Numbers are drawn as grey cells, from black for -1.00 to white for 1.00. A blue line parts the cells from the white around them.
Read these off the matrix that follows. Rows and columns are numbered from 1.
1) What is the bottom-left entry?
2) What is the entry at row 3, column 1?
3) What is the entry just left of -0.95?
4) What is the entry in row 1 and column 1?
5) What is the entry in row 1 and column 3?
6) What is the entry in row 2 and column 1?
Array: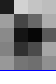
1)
0.19
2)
0.08
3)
-0.84
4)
-0.78
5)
0.54
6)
0.25

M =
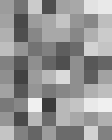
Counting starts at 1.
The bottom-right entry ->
0.01
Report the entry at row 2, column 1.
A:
0.27
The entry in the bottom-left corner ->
0.54
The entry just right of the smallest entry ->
0.44
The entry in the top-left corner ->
0.22
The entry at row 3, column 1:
0.38
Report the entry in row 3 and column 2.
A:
-0.38
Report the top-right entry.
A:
0.83
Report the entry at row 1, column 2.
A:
-0.10
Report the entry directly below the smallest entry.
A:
-0.16
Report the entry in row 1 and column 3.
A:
0.59

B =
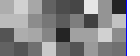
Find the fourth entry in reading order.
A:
-0.23
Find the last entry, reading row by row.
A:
-0.12
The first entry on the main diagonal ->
0.36
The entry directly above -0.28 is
-0.40
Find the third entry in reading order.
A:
0.31
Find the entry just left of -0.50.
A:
-0.01
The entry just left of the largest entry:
-0.45
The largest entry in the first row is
0.80
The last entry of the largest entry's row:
-0.72
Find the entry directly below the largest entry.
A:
-0.50

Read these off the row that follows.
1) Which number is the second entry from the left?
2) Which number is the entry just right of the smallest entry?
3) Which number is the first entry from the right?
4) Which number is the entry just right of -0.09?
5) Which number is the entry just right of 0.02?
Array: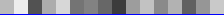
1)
0.86
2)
0.23
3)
0.58
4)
0.02
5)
-0.19

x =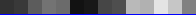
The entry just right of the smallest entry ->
-0.81
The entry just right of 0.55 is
0.01

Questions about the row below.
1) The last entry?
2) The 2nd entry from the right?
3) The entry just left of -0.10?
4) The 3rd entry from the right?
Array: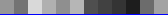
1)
0.28
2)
-0.15
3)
0.18
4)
-0.77

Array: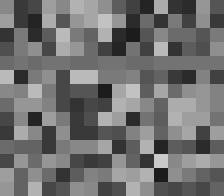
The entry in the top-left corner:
0.07
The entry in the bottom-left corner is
0.18
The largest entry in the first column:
0.46
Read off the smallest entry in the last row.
-0.49
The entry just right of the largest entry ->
0.07
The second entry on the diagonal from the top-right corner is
0.12
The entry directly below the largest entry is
-0.78
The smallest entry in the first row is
-0.72
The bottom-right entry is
-0.22
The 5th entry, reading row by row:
0.07
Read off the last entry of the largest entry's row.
0.18
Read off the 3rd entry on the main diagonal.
-0.66
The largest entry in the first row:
0.40
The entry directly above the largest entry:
-0.72
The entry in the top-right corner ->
-0.33
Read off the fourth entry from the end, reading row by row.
-0.44
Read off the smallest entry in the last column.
-0.55
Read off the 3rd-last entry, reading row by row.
-0.33
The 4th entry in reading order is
0.24
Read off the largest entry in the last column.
0.24

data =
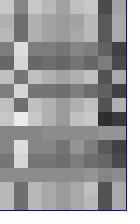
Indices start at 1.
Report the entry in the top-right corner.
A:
0.27
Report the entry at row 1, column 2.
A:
0.04
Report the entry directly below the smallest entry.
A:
0.16
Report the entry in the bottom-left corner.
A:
0.44
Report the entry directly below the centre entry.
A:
0.21
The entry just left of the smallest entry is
0.56
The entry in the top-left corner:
0.56
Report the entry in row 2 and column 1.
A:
0.38
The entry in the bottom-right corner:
0.32
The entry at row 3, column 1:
0.44
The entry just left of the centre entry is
0.38
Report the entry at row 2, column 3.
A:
0.38
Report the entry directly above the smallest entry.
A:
-0.36
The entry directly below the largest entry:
0.04
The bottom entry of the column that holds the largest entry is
-0.14
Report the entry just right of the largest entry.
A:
0.56
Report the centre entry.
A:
0.21
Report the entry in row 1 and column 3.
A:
0.56
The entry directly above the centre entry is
-0.14
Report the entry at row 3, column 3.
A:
0.38
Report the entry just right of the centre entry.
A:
0.38

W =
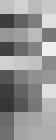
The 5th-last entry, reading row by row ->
0.40
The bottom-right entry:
0.35
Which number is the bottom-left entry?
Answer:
-0.12
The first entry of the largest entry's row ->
-0.48
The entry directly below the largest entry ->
0.08
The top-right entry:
0.57
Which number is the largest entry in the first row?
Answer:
0.63
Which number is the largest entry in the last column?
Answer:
0.87
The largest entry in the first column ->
0.63
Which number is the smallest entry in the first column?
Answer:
-0.58
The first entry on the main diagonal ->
0.51

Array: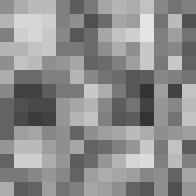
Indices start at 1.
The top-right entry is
0.00
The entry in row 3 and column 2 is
0.62
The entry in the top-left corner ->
0.12
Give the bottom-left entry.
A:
0.35
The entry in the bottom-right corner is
0.18
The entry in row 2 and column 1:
0.41
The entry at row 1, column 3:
0.46
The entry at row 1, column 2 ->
0.35
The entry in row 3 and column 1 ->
0.00
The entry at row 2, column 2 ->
0.67

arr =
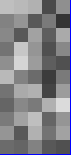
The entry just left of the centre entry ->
0.02
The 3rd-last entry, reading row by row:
0.02
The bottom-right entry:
-0.37
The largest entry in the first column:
0.50
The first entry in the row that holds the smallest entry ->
0.02
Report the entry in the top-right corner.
0.12
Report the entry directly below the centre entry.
0.39
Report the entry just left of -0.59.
-0.04
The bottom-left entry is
-0.16
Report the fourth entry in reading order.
-0.42
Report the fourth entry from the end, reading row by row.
-0.21
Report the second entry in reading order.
0.45
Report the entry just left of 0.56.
-0.10
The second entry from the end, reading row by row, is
-0.31
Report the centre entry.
-0.16
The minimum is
-0.59
